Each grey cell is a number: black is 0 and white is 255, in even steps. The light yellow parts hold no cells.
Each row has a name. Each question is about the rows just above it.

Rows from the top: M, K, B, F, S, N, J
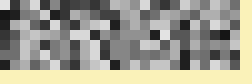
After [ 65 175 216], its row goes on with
[ 65 134 134 111 206 197  87 175  87 175 122 145 134 197]
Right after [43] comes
[145]
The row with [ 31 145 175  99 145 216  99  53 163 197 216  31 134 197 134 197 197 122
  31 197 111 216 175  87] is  J
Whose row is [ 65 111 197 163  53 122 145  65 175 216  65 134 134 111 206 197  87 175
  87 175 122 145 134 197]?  S
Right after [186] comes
[175]
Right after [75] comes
[53]

